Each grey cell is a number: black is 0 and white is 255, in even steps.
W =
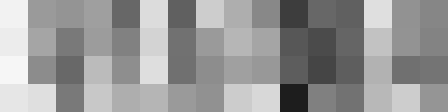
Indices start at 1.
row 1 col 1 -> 242
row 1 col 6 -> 220
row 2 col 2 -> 165
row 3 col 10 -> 152
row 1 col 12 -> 103
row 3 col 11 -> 93
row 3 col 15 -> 112
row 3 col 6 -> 222
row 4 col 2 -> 223
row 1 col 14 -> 223
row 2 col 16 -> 131
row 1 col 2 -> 154
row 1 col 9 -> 174
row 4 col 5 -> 174
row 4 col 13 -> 114
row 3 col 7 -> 112
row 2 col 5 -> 129
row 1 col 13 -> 96
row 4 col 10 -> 216

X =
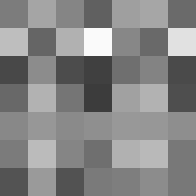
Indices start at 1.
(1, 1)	124
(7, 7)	120
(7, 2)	154
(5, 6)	151
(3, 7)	74
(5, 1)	136
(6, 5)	177
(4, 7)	78
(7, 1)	83
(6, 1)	123
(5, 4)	143
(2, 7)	225
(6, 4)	111
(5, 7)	142

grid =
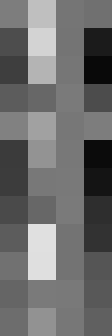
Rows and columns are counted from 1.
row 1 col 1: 125
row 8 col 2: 103
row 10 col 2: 223
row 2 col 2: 211
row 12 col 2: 146
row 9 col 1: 92
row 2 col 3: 116
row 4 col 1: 92
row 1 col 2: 191
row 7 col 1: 60
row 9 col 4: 50
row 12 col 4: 96
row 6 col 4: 11
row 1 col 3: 117

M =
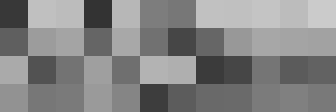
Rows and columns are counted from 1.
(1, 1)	56
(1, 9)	192
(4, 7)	92
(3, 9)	70
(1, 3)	188
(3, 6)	179
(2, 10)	167
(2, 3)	164
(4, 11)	128
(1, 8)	193
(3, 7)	175
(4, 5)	133
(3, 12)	98
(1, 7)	119
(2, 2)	156
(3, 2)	82
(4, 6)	61

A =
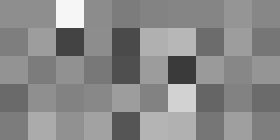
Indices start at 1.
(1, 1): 142
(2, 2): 157
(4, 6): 130
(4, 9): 130
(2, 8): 108
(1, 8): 133
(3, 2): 124
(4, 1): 106
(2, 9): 157
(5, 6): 180
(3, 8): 154
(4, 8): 101
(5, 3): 145

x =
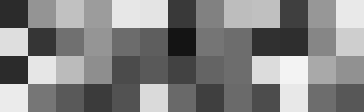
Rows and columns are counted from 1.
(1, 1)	43
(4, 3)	89
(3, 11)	243
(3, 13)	145
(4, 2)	118
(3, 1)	43
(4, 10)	76
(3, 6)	89
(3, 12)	169
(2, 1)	222
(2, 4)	149
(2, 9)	109
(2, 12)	134
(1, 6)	228
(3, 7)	66
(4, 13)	87

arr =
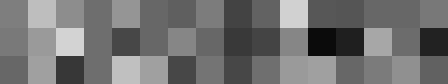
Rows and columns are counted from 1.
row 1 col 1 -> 126
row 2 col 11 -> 134
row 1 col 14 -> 103
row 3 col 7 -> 71
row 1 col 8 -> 124
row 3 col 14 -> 123
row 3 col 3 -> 55
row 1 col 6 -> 103
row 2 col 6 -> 103
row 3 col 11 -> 154
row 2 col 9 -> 57
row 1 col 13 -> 85
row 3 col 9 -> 71
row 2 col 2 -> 154
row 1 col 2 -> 190
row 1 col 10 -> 98

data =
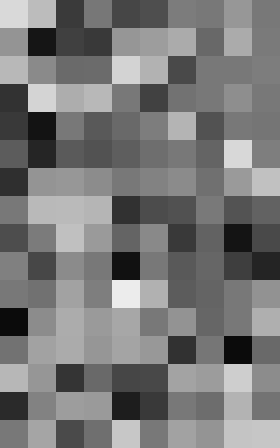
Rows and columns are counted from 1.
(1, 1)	217
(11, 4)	126
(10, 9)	62
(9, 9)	20
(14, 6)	72
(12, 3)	172
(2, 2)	21
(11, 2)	113
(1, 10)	120
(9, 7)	57
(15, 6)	57
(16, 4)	111
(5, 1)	57
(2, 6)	157
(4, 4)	184
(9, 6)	137
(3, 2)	138
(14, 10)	140
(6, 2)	37
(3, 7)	73
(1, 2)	188
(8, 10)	98
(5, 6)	125
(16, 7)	162
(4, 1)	50
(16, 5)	199
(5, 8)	82
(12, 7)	147
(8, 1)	120
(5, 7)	180
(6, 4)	82
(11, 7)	92
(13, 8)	118

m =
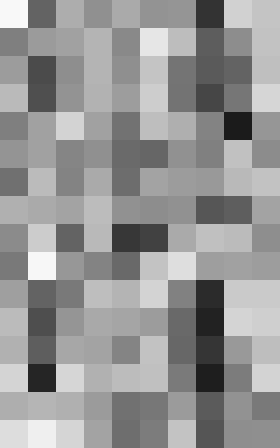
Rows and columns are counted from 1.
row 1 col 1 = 248
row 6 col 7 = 145
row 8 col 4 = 188
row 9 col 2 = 204
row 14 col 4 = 177
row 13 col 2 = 94
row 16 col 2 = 239
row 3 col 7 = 116
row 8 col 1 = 176
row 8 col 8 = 86
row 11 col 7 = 129
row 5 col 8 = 131
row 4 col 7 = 115
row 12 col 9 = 212
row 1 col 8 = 51
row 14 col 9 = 124
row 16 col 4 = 163
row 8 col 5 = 145
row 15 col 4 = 155
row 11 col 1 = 159
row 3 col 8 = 90
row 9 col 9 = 187
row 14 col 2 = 37
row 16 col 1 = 221
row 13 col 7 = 103
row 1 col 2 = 99
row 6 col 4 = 144
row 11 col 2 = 99
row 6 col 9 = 193
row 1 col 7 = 149
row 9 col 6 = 65
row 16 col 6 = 124
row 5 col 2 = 161
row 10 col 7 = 222
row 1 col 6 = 147
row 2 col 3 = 161

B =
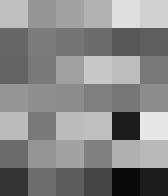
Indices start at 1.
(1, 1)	191
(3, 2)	120
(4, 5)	118
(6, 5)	176
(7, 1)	53
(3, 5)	188
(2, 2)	124
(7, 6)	29
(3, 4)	200
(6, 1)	107
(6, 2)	148
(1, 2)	150
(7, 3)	92
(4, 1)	150

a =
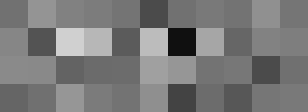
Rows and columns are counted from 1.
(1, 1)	113
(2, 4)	183
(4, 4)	123
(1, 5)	116
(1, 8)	121
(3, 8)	115
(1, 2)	148
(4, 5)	115
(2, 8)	166
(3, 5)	108
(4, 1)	101
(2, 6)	188
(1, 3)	129
